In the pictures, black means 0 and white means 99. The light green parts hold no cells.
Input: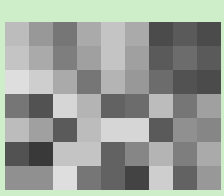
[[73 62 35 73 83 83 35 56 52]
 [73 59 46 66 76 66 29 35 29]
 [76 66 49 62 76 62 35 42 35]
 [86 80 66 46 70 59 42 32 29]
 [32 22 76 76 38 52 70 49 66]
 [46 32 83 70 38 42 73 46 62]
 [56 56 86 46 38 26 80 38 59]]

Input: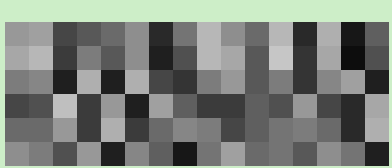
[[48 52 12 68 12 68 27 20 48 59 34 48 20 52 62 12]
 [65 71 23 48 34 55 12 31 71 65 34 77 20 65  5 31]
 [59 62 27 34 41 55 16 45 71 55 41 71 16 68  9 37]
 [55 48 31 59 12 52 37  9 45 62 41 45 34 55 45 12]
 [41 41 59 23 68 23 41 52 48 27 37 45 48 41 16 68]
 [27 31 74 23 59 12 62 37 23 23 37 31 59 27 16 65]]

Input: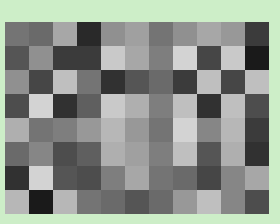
[[30 82 19 37 78 68 49 74 19 74 30]
 [33 56 23 23 78 65 49 82 27 78 10]
 [41 52 30 37 68 62 49 74 33 68 19]
 [19 82 33 30 49 65 45 41 27 52 65]
 [68 45 49 59 71 59 45 82 52 71 23]
 [45 41 65 16 56 62 45 56 65 59 23]
 [71 10 71 45 41 33 41 59 74 52 30]
 [56 27 74 45 19 33 41 23 74 27 74]]

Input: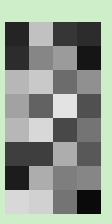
[[14 75 21 17]
 [71 84 28 45]
 [71 78 42 56]
 [84 81 45  4]
 [11 67 49 52]
 [17 52 60  8]
 [24 24 67 34]
 [63 38 88 31]]

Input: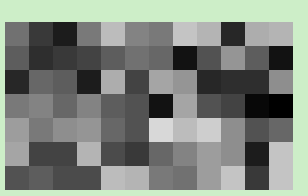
[[44 22 11 47 73 51 47 76 70 15 67 70]
 [36 18 22 26 36 44 40  7 32 58 36  7]
 [64 26 26 70 29 22 40 51 61 55 11 76]
 [32 36 29 29 73 70 47 44 61 76 22 76]
 [15 40 36 11 67 26 64 58 15 18 18 55]
 [47 51 40 51 36 32  7 64 32 26  3  0]
 [61 47 55 58 40 32 84 73 80 55 32 40]]

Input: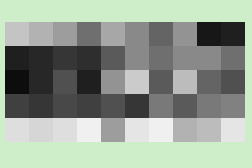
[[12 15 21 18 35 53 43 53 53 43]
 [25 21 28 25 31 21 47 35 47 50]
 [ 5 15 31 12 57 79 35 73 39 31]
 [76 69 61 43 65 53 39 57  9 12]
 [86 83 86 93 61 89 93 69 73 89]]
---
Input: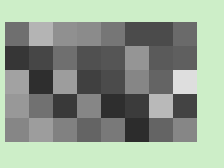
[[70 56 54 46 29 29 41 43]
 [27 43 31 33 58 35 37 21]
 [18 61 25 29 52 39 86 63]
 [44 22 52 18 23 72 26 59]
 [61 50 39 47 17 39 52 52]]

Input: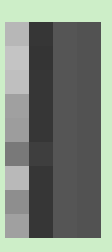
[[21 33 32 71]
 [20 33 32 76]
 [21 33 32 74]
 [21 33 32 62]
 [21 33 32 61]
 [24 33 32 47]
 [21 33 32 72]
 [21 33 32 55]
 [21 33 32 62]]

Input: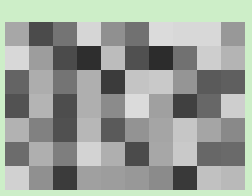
[[29 45 83 56 44 85 84 84 59 65]
 [61 29 18 73 31 17 44 80 70 84]
 [67 45 68 23 76 78 58 35 37 39]
 [70 30 68 54 85 62 25 40 80 32]
 [50 31 71 35 57 64 77 64 53 69]
 [68 49 82 68 29 65 78 40 41 42]
 [56 23 62 61 59 54 22 75 72 81]]

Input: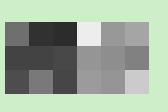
[[19 17 92 59 64 43]
 [26 28 58 55 50 26]
 [47 27 60 58 79 30]]

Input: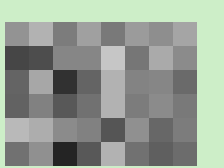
[[69 48 62 47 60 55 64 57]
 [30 52 52 77 46 66 54 27]
 [65 19 39 69 51 52 41 39]
 [50 34 44 69 48 54 47 38]
 [67 54 50 33 56 40 48 72]
 [56 14 34 69 44 37 42 44]]

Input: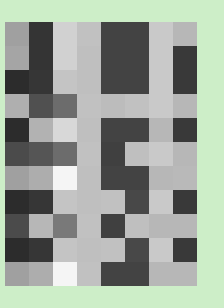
[[20 81 75 26 26 78 71 62]
 [20 81 74 26 26 78 22 64]
 [21 76 74 26 26 78 22 17]
 [31 42 75 73 75 78 71 68]
 [69 84 74 26 26 71 22 17]
 [33 42 75 25 74 78 71 29]
 [67 95 74 26 26 71 72 62]
 [21 76 74 75 28 78 22 17]
 [71 47 75 25 74 71 71 29]
 [21 76 74 75 28 78 22 17]
 [67 95 75 26 26 71 71 62]]

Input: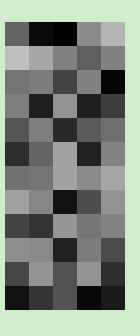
[[ 4  1 54 70 39]
 [65 50 37 50 74]
 [48 26 50  2 45]
 [12 57 12 24 49]
 [49 16 35 43 33]
 [39 63 13 51 18]
 [45 63 54 64 44]
 [52  7 30 57 62]
 [20 58 46 51 26]
 [53 13 48 29 55]
 [57 32 57 18 27]
 [20 32  3 10  7]]

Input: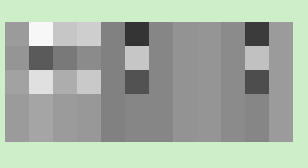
[[96 77 80 50 20 52 57 58 54 23 60 60]
 [35 47 54 50 77 52 57 58 54 75 60 58]
 [87 67 78 50 32 52 57 58 54 30 60 63]
 [64 60 59 50 52 52 57 58 54 52 60 60]
 [64 60 59 50 52 52 57 58 54 52 60 60]]

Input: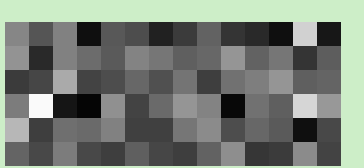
[[33 50  6 34 30 13 23 38 20 16  6 81  9 52]
 [16 50 42 35 51 46 37 40 58 38 46 20 36 57]
 [27 66 26 30 40 31 45 24 44 49 58 37 39 23]
 [97  8  2 56 26 41 58 51  3 44 37 83 59 48]
 [24 43 41 50 25 25 46 54 30 40 35  6 28 71]
 [28 48 28 24 37 27 24 38 55 21 23 54 26 39]]
